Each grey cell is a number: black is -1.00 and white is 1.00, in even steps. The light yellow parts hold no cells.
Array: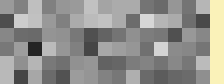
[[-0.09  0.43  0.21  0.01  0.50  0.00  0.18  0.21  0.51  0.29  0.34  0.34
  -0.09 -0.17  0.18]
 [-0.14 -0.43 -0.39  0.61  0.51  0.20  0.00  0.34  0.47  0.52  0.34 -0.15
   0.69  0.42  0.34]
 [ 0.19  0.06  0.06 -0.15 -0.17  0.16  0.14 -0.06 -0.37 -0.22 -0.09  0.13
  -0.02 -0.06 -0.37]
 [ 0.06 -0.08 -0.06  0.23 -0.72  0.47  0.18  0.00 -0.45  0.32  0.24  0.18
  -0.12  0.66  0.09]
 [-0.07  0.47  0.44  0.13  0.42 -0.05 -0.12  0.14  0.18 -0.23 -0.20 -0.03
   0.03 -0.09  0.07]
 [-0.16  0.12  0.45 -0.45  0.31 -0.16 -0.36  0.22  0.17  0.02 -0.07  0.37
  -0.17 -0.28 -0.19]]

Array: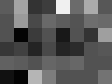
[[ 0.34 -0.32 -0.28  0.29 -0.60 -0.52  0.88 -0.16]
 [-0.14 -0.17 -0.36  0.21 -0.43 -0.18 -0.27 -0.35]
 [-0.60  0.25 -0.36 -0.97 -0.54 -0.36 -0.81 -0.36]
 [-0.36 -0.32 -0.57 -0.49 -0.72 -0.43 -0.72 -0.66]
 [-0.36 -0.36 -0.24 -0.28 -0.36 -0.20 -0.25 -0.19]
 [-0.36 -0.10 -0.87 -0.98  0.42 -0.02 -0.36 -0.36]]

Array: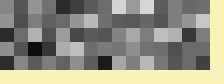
[[-0.18 -0.14  0.05 -0.33  0.17 -0.11 -0.66 -0.50 -0.30 -0.15  0.66  0.20
   0.68 -0.28 -0.01]
 [ 0.17  0.56  0.16 -0.39 -0.02 -0.24 -0.17  0.18  0.45 -0.13 -0.28 -0.30
  -0.19 -0.33 -0.01]
 [-0.55 -0.02 -0.66 -0.15  0.39 -0.36  0.22 -0.44 -0.29 -0.33  0.03  0.32
  -0.02  0.49  0.39]
 [-0.17 -0.16  0.11 -0.35 -0.89 -0.58  0.35  0.49 -0.14 -0.04 -0.08  0.12
  -0.11 -0.14 -0.37]
 [-0.16 -0.49 -0.65  0.05 -0.29 -0.01 -0.22  0.12 -0.27 -0.79  0.30 -0.02
   0.44 -0.07 -0.33]]

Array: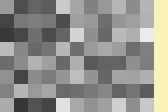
[[ 0.10  0.42  0.20 -0.39 -0.22 -0.28  0.58  0.30  0.01  0.19  0.43]
 [ 0.25  0.39 -0.47 -0.06 -0.01 -0.06 -0.40  0.25  0.19 -0.14  0.18]
 [ 0.37  0.84 -0.55 -0.44 -0.14 -0.40 -0.21  0.66  0.12 -0.18  0.46]
 [-0.14  0.00  0.47  0.06 -0.18 -0.09  0.43 -0.13  0.21  0.32  0.23]
 [ 0.12 -0.01 -0.16  0.09  0.39  0.25 -0.18  0.37 -0.30 -0.22 -0.22]
 [ 0.27  0.38  0.13 -0.47  0.10 -0.03  0.18  0.48  0.16 -0.20  0.28]
 [-0.09 -0.28  0.02  0.42  0.20  0.30 -0.17 -0.12 -0.05  0.05 -0.22]
 [ 0.12  0.57  0.34 -0.57 -0.36 -0.46  0.76  0.32  0.14  0.25  0.62]]

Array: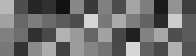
[[ 0.15 -0.52  0.44 -0.39 -0.71 -0.62 -0.86  0.06 -0.55  0.00 -0.40  0.29
  -0.01 -0.80]
 [ 0.61 -0.28  0.26 -0.19 -0.02 -0.16 -0.29 -0.40  0.67 -0.06  0.33 -0.02
  -0.22 -0.66]
 [-0.39 -0.29  0.00 -0.14 -0.62 -0.43  0.40  0.21 -0.21  0.27 -0.44 -0.75
   0.02  0.31]
 [ 0.39 -0.36 -0.06 -0.60  0.09  0.35 -0.49  0.22  0.04 -0.09 -0.43  0.68
  -0.24 -0.43]]

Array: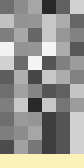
[[-0.25  0.64 -0.14  0.10  0.30 -0.69]
 [ 0.35 -0.21  0.51  0.15  0.17  0.56]
 [ 0.18  0.01 -0.01  0.31 -0.20  0.56]
 [ 0.35 -0.31  0.90  0.15  0.17  0.92]
 [ 0.00  0.22  0.64 -0.16  0.91 -0.33]
 [ 0.35  0.01 -0.27  0.37 -0.44  0.56]
 [-0.25  0.54 -0.14  0.26  0.05 -0.33]
 [-0.08  0.22 -0.01  0.58 -0.69  0.56]
 [-0.34  0.64 -0.14  0.21  0.17 -0.51]
 [-0.34  0.64 -0.01  0.10  0.30 -0.51]
 [-0.34  0.64 -0.40  0.26 -0.07 -0.51]]
